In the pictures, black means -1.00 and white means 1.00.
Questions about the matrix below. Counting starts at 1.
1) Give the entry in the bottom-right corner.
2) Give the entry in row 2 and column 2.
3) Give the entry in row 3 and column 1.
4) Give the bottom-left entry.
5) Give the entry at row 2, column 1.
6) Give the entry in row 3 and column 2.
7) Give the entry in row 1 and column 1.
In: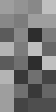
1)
-0.39
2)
-0.03
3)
-0.29
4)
0.24
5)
0.07
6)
0.07
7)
0.24
